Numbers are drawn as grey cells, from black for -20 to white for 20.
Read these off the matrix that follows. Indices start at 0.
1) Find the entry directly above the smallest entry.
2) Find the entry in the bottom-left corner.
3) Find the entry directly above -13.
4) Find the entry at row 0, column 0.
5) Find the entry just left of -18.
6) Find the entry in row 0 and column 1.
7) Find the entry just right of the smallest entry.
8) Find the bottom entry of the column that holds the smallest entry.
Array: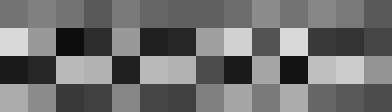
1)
-2
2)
7
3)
-6
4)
-2
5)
4
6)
0
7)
-13
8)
-11
